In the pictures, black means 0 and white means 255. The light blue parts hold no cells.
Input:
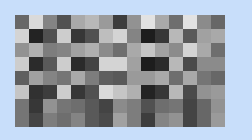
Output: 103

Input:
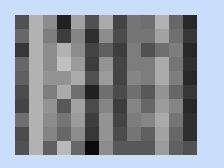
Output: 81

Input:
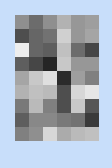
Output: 143

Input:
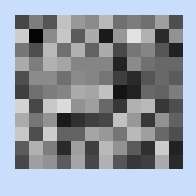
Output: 71

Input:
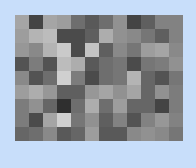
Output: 165
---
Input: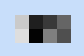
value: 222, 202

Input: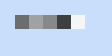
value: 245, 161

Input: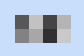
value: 201, 194

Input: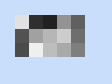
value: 239, 225

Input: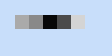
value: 212, 170

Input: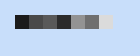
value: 219, 147
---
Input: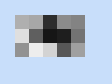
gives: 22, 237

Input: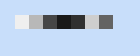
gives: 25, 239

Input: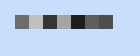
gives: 164, 192

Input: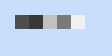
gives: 193, 240

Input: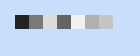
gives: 101, 241

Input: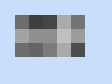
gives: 143, 192

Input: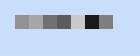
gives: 92, 202

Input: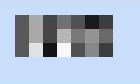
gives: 182, 248

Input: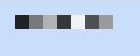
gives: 55, 242
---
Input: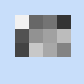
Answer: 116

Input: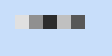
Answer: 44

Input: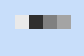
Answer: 128

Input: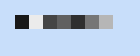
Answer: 69

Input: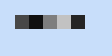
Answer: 126

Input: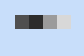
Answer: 155

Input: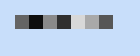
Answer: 138

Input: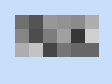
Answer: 152
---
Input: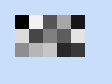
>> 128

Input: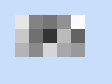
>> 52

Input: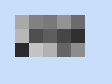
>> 93

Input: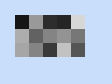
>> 132

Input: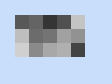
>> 116

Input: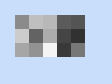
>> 172
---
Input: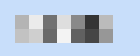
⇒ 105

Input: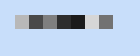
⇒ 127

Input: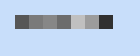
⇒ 135

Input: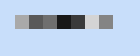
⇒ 111

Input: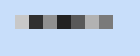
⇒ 144

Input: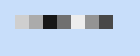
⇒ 23

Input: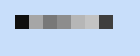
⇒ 120

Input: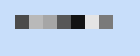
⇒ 166
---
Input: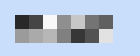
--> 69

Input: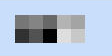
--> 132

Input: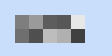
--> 154

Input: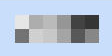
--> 173

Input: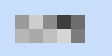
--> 205

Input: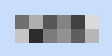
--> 174

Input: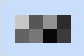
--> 86

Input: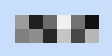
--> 32

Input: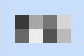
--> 167
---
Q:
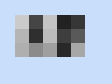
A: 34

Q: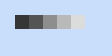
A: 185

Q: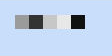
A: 232

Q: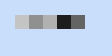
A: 29

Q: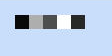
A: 255

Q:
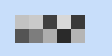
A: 216

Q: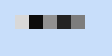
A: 35

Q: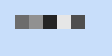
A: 230
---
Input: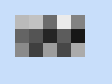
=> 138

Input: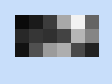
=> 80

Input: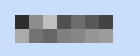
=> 102

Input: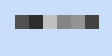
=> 45

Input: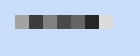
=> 130

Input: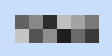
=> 84

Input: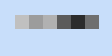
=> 156
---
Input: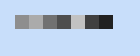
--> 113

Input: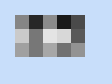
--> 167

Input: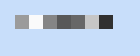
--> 133

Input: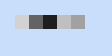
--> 30

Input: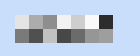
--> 193

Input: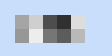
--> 118
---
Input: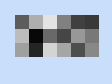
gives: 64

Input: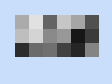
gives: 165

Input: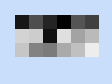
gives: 84

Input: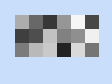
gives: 246

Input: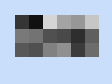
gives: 151

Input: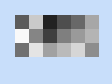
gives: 104

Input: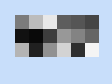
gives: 85

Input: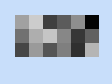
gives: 142

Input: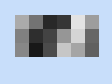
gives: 227
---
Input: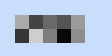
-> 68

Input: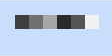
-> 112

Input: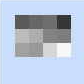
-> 102

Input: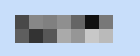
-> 135

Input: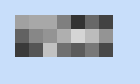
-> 168

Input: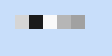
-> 27

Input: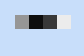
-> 14

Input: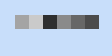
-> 202
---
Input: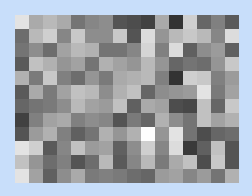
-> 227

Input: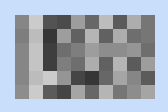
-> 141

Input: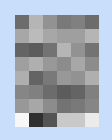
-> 247

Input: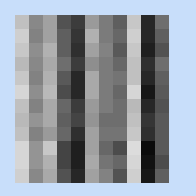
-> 207

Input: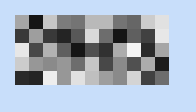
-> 42
